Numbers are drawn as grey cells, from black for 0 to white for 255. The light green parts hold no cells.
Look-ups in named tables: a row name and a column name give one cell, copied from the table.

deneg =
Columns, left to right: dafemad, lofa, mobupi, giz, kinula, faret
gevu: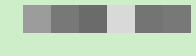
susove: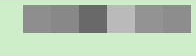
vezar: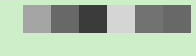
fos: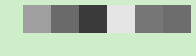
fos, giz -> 229
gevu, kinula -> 116
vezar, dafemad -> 165
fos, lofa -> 106
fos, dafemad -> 159
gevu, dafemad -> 156
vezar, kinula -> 114
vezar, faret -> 104
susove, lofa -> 136
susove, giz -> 186

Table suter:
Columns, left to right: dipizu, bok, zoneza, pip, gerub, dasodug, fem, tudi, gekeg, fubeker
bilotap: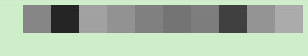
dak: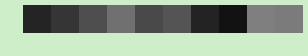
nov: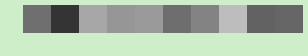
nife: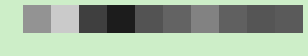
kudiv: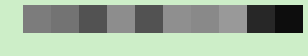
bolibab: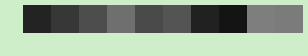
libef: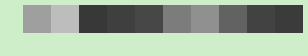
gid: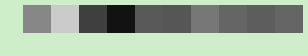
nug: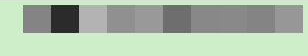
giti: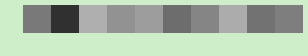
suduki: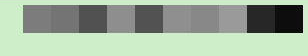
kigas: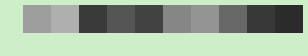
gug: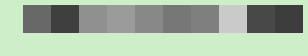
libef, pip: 63
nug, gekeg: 132
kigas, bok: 175
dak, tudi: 18
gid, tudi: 101
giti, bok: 48
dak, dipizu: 36
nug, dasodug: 110
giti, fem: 133
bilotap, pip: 146
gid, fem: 119
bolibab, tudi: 20
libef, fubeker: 59
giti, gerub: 157
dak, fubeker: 123
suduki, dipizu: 124
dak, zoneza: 78
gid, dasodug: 86
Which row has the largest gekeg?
bilotap

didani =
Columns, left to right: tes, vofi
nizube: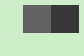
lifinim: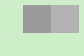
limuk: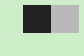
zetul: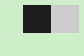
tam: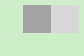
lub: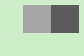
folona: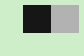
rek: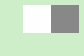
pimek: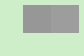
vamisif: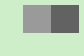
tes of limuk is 33
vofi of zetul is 204
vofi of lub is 91
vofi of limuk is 185
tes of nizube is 98
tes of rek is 254
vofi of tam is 216
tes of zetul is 28
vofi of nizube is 55
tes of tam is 163
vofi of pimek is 157
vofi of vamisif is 98
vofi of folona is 178
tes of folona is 22
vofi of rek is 136
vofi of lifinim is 178
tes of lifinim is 155
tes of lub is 166
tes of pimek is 151
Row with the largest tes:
rek

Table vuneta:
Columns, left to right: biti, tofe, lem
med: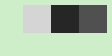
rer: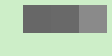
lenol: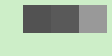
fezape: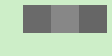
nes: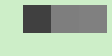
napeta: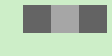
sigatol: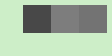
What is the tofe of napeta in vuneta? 166
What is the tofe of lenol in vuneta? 89
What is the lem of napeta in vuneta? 99
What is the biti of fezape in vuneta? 106
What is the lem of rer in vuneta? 138
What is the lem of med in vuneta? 80
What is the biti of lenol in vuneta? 82
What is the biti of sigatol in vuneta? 72
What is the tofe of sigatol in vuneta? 125
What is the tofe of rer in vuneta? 105
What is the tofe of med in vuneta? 38
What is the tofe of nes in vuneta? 126
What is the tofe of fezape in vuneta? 135
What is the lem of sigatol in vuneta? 115
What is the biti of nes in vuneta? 64
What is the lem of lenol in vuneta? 153
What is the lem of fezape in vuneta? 102
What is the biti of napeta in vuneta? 100
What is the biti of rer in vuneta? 103
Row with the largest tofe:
napeta

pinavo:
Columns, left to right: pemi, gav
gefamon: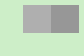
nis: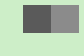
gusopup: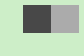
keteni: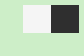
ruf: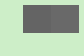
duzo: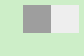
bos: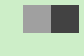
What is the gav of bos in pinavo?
66
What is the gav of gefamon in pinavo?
151
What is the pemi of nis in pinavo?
90
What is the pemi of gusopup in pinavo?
72
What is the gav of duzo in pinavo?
238
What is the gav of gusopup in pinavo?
171
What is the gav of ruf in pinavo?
105
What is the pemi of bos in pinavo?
160
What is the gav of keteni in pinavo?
47
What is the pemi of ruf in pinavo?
100
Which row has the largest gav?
duzo

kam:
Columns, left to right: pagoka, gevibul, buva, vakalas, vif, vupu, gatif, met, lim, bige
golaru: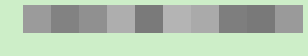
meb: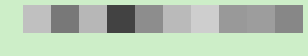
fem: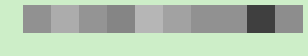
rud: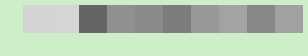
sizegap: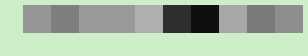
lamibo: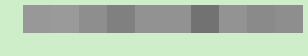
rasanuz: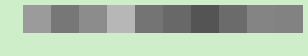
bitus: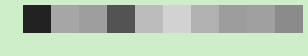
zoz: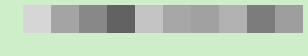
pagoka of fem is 145
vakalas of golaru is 174
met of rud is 163
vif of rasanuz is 116
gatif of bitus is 177
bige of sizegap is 142
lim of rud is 135
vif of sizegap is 175
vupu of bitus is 210
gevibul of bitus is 166
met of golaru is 126
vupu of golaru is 180

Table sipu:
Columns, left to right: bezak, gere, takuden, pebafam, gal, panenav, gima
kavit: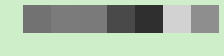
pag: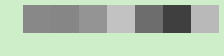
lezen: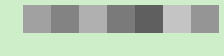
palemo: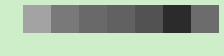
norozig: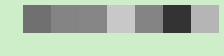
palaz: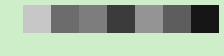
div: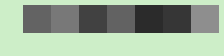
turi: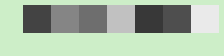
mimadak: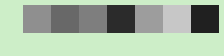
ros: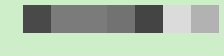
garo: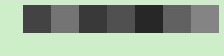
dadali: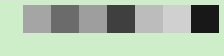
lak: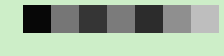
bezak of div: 99
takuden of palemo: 105
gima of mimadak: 32
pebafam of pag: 194
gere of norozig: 132
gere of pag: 134
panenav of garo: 97
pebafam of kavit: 73
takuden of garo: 57
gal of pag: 109
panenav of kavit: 210
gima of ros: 178
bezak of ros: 73
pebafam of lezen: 122
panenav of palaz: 93
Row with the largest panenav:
ros

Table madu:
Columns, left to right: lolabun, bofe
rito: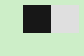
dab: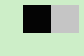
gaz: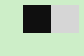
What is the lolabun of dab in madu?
4
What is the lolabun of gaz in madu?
15
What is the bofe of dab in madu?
197
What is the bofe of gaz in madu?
214
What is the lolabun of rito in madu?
23
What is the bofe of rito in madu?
223

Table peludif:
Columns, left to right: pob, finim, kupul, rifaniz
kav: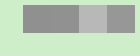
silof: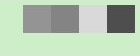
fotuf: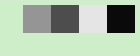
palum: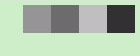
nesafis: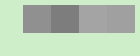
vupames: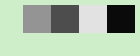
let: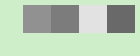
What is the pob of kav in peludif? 144
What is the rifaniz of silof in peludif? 78
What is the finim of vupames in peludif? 77
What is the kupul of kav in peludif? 184
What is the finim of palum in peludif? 108
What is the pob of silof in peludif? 148
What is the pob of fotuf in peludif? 149
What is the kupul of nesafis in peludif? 164
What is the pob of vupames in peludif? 148
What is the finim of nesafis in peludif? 125
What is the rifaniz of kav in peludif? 151
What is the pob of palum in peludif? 149
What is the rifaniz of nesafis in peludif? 160

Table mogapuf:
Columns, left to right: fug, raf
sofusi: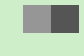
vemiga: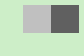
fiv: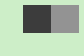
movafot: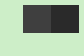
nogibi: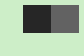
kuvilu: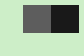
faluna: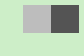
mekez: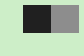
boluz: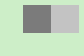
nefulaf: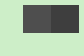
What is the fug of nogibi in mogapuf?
38
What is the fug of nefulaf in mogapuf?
78
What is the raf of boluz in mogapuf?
195
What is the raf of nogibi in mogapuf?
98
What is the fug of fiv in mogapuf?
60
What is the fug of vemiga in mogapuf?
192
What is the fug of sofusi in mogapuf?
150
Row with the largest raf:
boluz

